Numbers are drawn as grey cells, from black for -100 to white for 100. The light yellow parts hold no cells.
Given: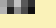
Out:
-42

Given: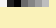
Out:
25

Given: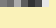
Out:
-40

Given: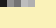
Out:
48

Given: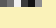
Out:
-86

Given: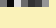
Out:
-49
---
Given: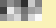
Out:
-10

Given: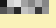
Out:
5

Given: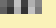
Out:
-50

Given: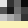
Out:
-81

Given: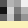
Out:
65

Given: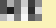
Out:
81

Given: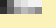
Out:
79

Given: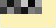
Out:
55
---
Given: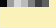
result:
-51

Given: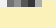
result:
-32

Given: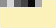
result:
-47

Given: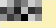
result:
-77

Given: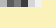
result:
-28

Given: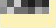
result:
-67

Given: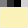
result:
-66

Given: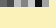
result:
-41

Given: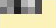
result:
-64
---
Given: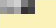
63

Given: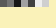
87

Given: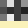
86

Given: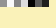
96

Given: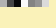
96

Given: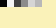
92

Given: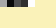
99
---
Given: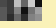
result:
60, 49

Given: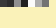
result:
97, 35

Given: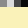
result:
72, 9

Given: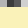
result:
63, 41

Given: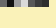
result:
71, 24

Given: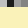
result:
50, 25

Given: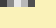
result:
81, 44

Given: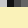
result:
57, -20

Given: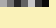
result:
56, 34
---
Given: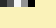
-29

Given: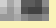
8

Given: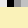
85

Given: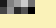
14

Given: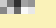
70

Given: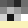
64

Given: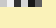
-59

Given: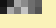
-3
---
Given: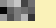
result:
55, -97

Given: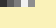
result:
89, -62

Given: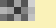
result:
63, -58

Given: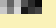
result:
68, -93

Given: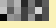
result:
67, -95

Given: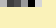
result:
68, -100
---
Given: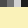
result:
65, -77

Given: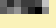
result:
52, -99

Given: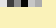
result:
79, -96

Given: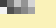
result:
90, -50

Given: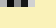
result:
64, -94

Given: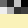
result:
87, -98

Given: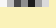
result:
94, -78

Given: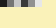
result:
81, -79

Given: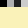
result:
60, -100
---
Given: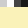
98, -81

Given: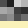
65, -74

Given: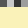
58, -58

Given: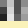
78, -73

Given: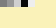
87, -94

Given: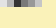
78, -59

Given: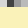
68, -48

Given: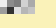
87, -61
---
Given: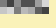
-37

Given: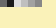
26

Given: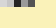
-35

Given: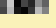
-70

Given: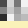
3

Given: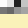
-8

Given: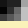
-98
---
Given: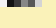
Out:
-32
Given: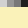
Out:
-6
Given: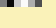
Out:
36
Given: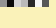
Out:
93
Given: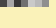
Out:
45
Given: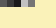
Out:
51
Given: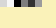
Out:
-61
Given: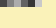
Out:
-58
